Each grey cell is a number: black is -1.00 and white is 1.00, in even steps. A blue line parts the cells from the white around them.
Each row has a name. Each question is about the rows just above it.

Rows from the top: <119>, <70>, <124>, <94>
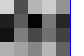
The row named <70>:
[-0.76 -0.28 -0.97 -0.07 -0.70]
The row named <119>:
[ 0.66 -0.39  0.43  0.60  0.15]

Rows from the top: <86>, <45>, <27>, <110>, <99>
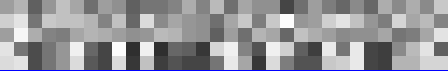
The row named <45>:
[ 0.62  0.78 -0.08  0.57  0.51  0.51  0.41  0.03  0.51 -0.19  0.72  0.08
  0.30  0.18  0.13 -0.13  0.30  0.57 -0.02  0.57  0.98  0.18  0.24  0.62
  0.78  0.51  0.18 -0.02  0.67  0.30  0.46  0.03]
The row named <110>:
[ 0.78 -0.08 -0.40 -0.08  0.18  0.88 -0.19 -0.46  0.98 -0.63  0.88 -0.63
 -0.19 -0.25 -0.57  0.67  0.88  0.03 -0.35  0.88  0.62 -0.25 -0.51  0.83
 -0.08  0.83 -0.46 -0.51  0.08  0.46  0.78 -0.25]
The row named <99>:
[ 0.72  0.78 -0.40 -0.08  0.18  0.72 -0.30 -0.46  0.72 -0.57  0.51 -0.51
 -0.35 -0.46 -0.46 -0.08  0.83  0.30 -0.57  0.72 -0.02 -0.35 -0.35  0.57
  0.62  0.83 -0.46 -0.51  0.41  0.41  0.67  0.67]

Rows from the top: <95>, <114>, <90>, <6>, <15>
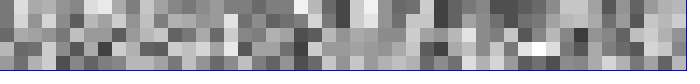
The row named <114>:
[-0.06  0.67  0.15  0.67  0.10 -0.27  0.44  0.27  0.61  0.15  0.50 -0.01
  0.39  0.33  0.15  0.21  0.78 -0.12  0.10 -0.22 -0.12 -0.01  0.67 -0.06
 -0.44  0.61  0.78  0.15 -0.12  0.55  0.55 -0.49 -0.22  0.27  0.10 -0.12
 -0.38 -0.12 -0.06  0.27  0.44  0.50  0.33 -0.12  0.21 -0.32  0.55  0.44
  0.61]
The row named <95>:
[-0.06  0.73  0.33  0.39  0.15  0.05  0.73  0.83  0.33 -0.01  0.55  0.27
  0.05 -0.06  0.10  0.21 -0.01 -0.01 -0.17 -0.01 -0.01  0.89  0.44 -0.17
 -0.44  0.61  0.89  0.15 -0.17 -0.12  0.61 -0.49 -0.22 -0.06  0.05 -0.38
 -0.38 -0.27 -0.17  0.10  0.55  0.55  0.27 -0.32  0.15 -0.22  0.21  0.39
  0.44]
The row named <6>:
[ 0.44 -0.17 -0.12  0.61  0.10 -0.32  0.33 -0.49  0.61  0.39 -0.22 -0.27
  0.61  0.50  0.67  0.27  0.83 -0.32  0.27  0.27 -0.12 -0.49  0.61  0.21
  0.21  0.27  0.21  0.15  0.33  0.55 -0.27 -0.49  0.33  0.50  0.10  0.55
 -0.06  0.78  0.99  0.73 -0.06 -0.32  0.33 -0.01 -0.17 -0.32  0.67  0.55
  0.05]

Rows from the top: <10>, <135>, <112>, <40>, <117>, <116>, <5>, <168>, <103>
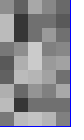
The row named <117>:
[-0.30  0.37  0.59  0.21  0.27]
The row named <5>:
[ 0.37 -0.18  0.16  0.00  0.32]

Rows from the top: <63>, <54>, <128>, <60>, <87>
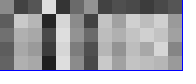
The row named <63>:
[ 0.09 -0.48 -0.33  0.74 -0.59 -0.17  0.15 -0.48 -0.38 -0.43 -0.53 -0.43
 -0.33]
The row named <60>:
[-0.27  0.32  0.21 -0.53  0.68 -0.02 -0.38  0.43  0.15  0.48  0.32  0.68
  0.04]
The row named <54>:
[-0.27  0.58  0.43 -0.70  0.68  0.09 -0.48  0.53  0.26  0.63  0.48  0.63
  0.21]
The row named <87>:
[-0.22  0.38  0.32 -0.76  0.74  0.09 -0.43  0.58  0.26  0.53  0.48  0.43
  0.21]

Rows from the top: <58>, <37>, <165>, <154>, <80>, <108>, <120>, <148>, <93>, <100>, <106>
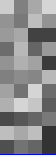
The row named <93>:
[-0.43 -0.32 -0.21 -0.05]
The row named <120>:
[ 0.27 -0.10  0.67 -0.15]
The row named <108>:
[0.00 0.10 0.05 0.44]
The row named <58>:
[0.61 0.00 0.32 0.67]

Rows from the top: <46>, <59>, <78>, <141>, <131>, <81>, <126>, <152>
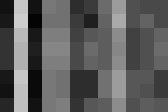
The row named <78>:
[-0.60  0.45 -0.81 -0.01 -0.01 -0.49 -0.32 -0.27  0.10 -0.49 -0.37 -0.22]
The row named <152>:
[-0.70  0.50 -0.86 -0.06 -0.01 -0.60 -0.32 -0.27  0.10 -0.37 -0.27 -0.32]
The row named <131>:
[-0.60  0.39 -0.81 -0.01 -0.01 -0.43 -0.22 -0.27  0.10 -0.49 -0.37 -0.22]
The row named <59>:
[-0.81  0.61 -0.97 -0.11 -0.11 -0.54 -0.76 -0.22  0.33 -0.37 -0.22 -0.43]

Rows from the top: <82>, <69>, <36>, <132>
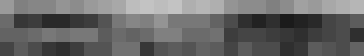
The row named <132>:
[-0.46 -0.28 -0.40 -0.57 -0.63 -0.52 -0.34 -0.34 -0.11 -0.11 -0.57 -0.34
 -0.28 -0.34 -0.22 -0.28 -0.46 -0.28 -0.40 -0.40 -0.63 -0.57 -0.28 -0.34
 -0.40 -0.22]
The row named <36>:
[-0.22 -0.22 -0.16 -0.06 -0.11 -0.06 -0.06 -0.28 -0.16 -0.22 -0.16  0.00
  0.00 -0.16 -0.16 -0.11 -0.52 -0.46 -0.46 -0.52 -0.57 -0.63 -0.52 -0.46
 -0.40 -0.63]

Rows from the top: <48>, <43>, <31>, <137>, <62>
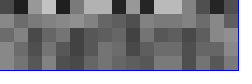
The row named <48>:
[-0.43 -0.76  0.19  0.52 -0.76 -0.04  0.40  0.40 -0.71  0.19 -0.71  0.46
  0.46  0.02 -0.38 -0.71 -0.38]
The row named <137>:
[ 0.07 -0.15 -0.38 -0.09 -0.32 -0.48 -0.32 -0.09 -0.15 -0.43 -0.26 -0.15
 -0.15 -0.38 -0.20 -0.20  0.07]
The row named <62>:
[ 0.07 -0.09 -0.32  0.02 -0.38 -0.43 -0.20 -0.09 -0.20 -0.26 -0.32 -0.04
 -0.04 -0.38 -0.09 -0.32 -0.04]
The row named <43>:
[ 0.07 -0.15 -0.04  0.02  0.07  0.13  0.02 -0.20 -0.26 -0.38  0.02 -0.04
 -0.04  0.02 -0.15  0.07 -0.26]

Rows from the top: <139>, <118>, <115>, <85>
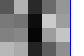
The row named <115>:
[ 0.01  0.06 -0.96  0.23  0.54]
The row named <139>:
[-0.32  0.39 -0.68 -0.16  0.18]

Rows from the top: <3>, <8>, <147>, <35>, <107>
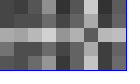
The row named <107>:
[-0.33 -0.39 -0.16  0.17 -0.56 -0.22  0.54 -0.51 -0.16]
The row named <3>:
[-0.45 -0.51 -0.33  0.12 -0.61 -0.33  0.59 -0.61 -0.28]
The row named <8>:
[-0.45 -0.39 -0.39 -0.16 -0.45 -0.22  0.33 -0.51 -0.22]

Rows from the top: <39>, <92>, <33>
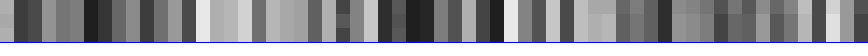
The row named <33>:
[ 0.37 -0.52 -0.42  0.15 -0.08 -0.02 -0.76 -0.58 -0.19  0.09 -0.52 -0.13
  0.20 -0.42  0.82  0.37  0.43  0.65 -0.13  0.43  0.32  0.26 -0.25  0.37
 -0.47  0.03  0.55 -0.64 -0.31 -0.76 -0.70 -0.02 -0.36  0.37 -0.47 -0.76
  0.82  0.03 -0.36  0.55 -0.42  0.49  0.37  0.43 -0.25 -0.08 -0.25 -0.64
  0.15  0.09 -0.02 -0.47 -0.19 -0.25  0.20 -0.31 -0.08  0.43 -0.42  0.76
  0.20 -0.47]
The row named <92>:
[ 0.32 -0.52 -0.42  0.15 -0.08 -0.02 -0.76 -0.58 -0.19  0.09 -0.52 -0.13
  0.20 -0.42  0.82  0.37  0.43  0.65 -0.13  0.43  0.32  0.26 -0.25  0.37
 -0.31  0.03  0.55 -0.64 -0.36 -0.76 -0.70 -0.02 -0.36  0.37 -0.47 -0.76
  0.82  0.03 -0.36  0.55 -0.42  0.49  0.37  0.43 -0.25 -0.08 -0.25 -0.64
  0.15  0.09 -0.02 -0.47 -0.19 -0.25  0.20 -0.31 -0.08  0.43 -0.42  0.76
  0.20 -0.47]
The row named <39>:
[ 0.37 -0.52 -0.42  0.15 -0.08 -0.02 -0.76 -0.58 -0.19  0.09 -0.52 -0.13
  0.20 -0.42  0.82  0.37  0.43  0.65 -0.13  0.43  0.32  0.26 -0.25  0.37
 -0.47  0.03  0.55 -0.64 -0.31 -0.76 -0.70 -0.02 -0.36  0.37 -0.47 -0.76
  0.82  0.03 -0.36  0.55 -0.42  0.49  0.32  0.32 -0.19 -0.02 -0.25 -0.64
  0.09  0.03 -0.08 -0.36 -0.08 -0.31  0.09 -0.19  0.03  0.49 -0.42  0.65
  0.20 -0.36]

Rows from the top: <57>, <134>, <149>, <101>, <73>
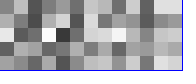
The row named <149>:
[ 0.82 -0.29 -0.13  0.98 -0.55 -0.13  0.66  0.71  0.92  0.44  0.04  0.55
  0.61]
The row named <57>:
[ 0.04  0.49 -0.34 -0.02  0.21 -0.13  0.55  0.44 -0.13  0.61 -0.24  0.76
  0.76]
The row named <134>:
[ 0.38 -0.02 -0.40  0.38  0.66 -0.34  0.71 -0.07  0.27  0.15 -0.29  0.09
  0.21]
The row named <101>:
[-0.24  0.38  0.27 -0.19 -0.07  0.38 -0.02  0.33 -0.19  0.27  0.21  0.44
  0.33]

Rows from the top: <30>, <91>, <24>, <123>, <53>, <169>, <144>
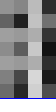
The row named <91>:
[-0.22 -0.74  0.52 -0.11]
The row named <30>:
[ 0.15  0.05  0.47 -0.64]
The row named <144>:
[-0.16 -0.69  0.63 -0.39]

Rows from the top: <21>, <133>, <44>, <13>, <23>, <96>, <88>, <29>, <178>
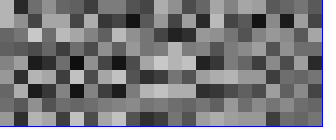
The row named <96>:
[ 0.19 -0.63  0.41  0.30 -0.51  0.51 -0.40  0.30  0.51 -0.35 -0.63 -0.51
 -0.08 -0.35  0.24  0.36  0.41  0.19  0.19 -0.51 -0.14 -0.20 -0.08]
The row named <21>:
[ 0.41 -0.68 -0.14  0.13 -0.20 -0.25 -0.51 -0.03 -0.03 -0.35 -0.46  0.36
  0.13 -0.40 -0.20  0.30  0.03  0.30  0.24 -0.30 -0.20 -0.08 -0.30]
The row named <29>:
[-0.14 -0.30  0.13 -0.35 -0.14 -0.20 -0.14 -0.03  0.03  0.08 -0.08 -0.03
 -0.14 -0.20 -0.08 -0.25  0.19 -0.14  0.08 -0.08  0.08 -0.14 -0.20]

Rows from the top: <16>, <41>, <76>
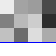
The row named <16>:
[ 0.85  0.28  0.22 -0.42]
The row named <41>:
[ 0.00  0.45  0.61 -0.65]
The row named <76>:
[ 0.51 -0.15  0.73  0.34]

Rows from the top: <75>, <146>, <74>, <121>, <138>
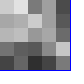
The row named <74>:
[ 0.43  0.49  0.19  0.31 -0.16]
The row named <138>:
[-0.47 -0.21 -0.63 -0.47 -0.04]

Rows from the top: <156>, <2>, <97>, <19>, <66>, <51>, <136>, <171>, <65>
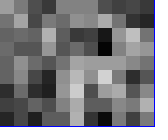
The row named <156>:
[ 0.23 -0.04 -0.39 -0.55  0.02  0.02  0.02 -0.39 -0.50 -0.44 -0.55]
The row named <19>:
[-0.16 -0.33 -0.33  0.18 -0.33 -0.16 -0.39 -0.97  0.02  0.29  0.18]
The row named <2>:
[-0.10  0.29 -0.44 -0.04 -0.16  0.13  0.07  0.34 -0.10 -0.60 -0.71]

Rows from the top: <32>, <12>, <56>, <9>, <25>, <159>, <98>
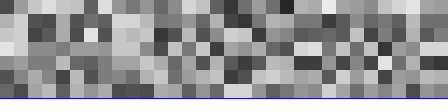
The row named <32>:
[-0.41  0.22  0.56  0.73  0.56  0.51 -0.25  0.73  0.16 -0.07  0.16 -0.19
  0.10  0.67  0.51 -0.25 -0.58 -0.13  0.22 -0.13 -0.70  0.40  0.34  0.84
  0.28  0.22  0.10  0.51  0.67  0.78  0.28  0.22]
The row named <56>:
[ 0.56  0.62 -0.47 -0.30  0.34 -0.41  0.78 -0.36  0.56  0.46  0.56 -0.58
 -0.36  0.46 -0.36  0.10  0.62  0.56 -0.52  0.16  0.04 -0.30 -0.25 -0.19
 -0.30  0.51 -0.47 -0.02 -0.36  0.40 -0.30 -0.02]
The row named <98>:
[-0.19 -0.41  0.28  0.46 -0.25  0.40  0.16  0.34 -0.41 -0.36 -0.41  0.34
  0.28 -0.25  0.16 -0.19  0.67  0.67  0.16 -0.25 -0.07  0.16  0.10  0.62
  0.28 -0.13  0.22  0.04  0.28 -0.41  0.16  0.04]

